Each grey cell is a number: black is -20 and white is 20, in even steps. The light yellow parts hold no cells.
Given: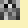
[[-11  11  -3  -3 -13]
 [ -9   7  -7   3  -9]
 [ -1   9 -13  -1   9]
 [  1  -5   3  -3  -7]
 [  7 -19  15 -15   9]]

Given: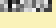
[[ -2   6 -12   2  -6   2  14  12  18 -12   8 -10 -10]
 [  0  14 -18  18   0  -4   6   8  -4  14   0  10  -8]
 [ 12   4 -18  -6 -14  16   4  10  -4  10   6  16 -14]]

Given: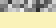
[[ -5   3  11  13   9  17   1  -1   1 -13   7  13   3   9]
 [ -1  -1  15   1   3  -7   5  13  -3  -9  -9  -3  11   5]
 [  7   5 -11   9   7  11  -5  15   5  -7   7  -7  -3  13]]

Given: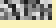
[[ -4   6  14 -14   6  12 -12   2   0   2  -6  -4  -2]
 [  0  -4   6   8 -16   8   4   2 -12  10  -6  12 -14]
 [  8 -14   2  10  10  -6 -16  -4  -4 -14  14  12  14]
 [ 12  -2   6 -10  -8  14 -12   4  12  16 -12   6  -8]
 [ 14  16 -10 -16  16  10  -6   2 -10   4  -8  12 -12]]

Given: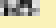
[[  2  -4  12  14   2 -16 -12 -12  14  14]
 [  4  -8   6  10  -4 -10  -2 -14  16  14]
 [  8 -16   4   0  -6   0   8 -10  10  12]
 [ 16 -18   0 -10  -4  10  16  -2   0   6]]

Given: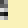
[[-13 -17]
 [ -9   3]
 [ -5  -3]
 [ 13   5]
 [ 15   9]]

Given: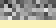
[[ -8  10 -14   2   8  -6   4   2   0  -8   4 -10   4  -8]
 [ -4 -12  -2   6  -8  -4   0   2  -6  10   0   0  -6  -6]
 [  4  -4  -6  12  -2   6   6   0  -4   0   2  -8   8   4]
 [  6  12  12  -4  10   6   2   4  10   8   8  16   6   8]
 [  8   6  16  -2  -2  10  -2  10  10   4   2  -4  -2   2]]

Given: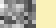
[[-11  -3  -5  11  -1   1 -11  -1   1]
 [  3   7   3  11  13   9  -9  -7  -7]
 [  7   3   9   1   3  -3   7  -3   1]
 [ 11   5   3   5   9   5  -5  -9  -3]
 [ 13  -5  -7  -7   5  -1   5  -7   9]
 [ 15  -1   1   3  -3  -1  -5  -9   7]
 [ 19  11   1   7  13  11  -3  -9  -3]]
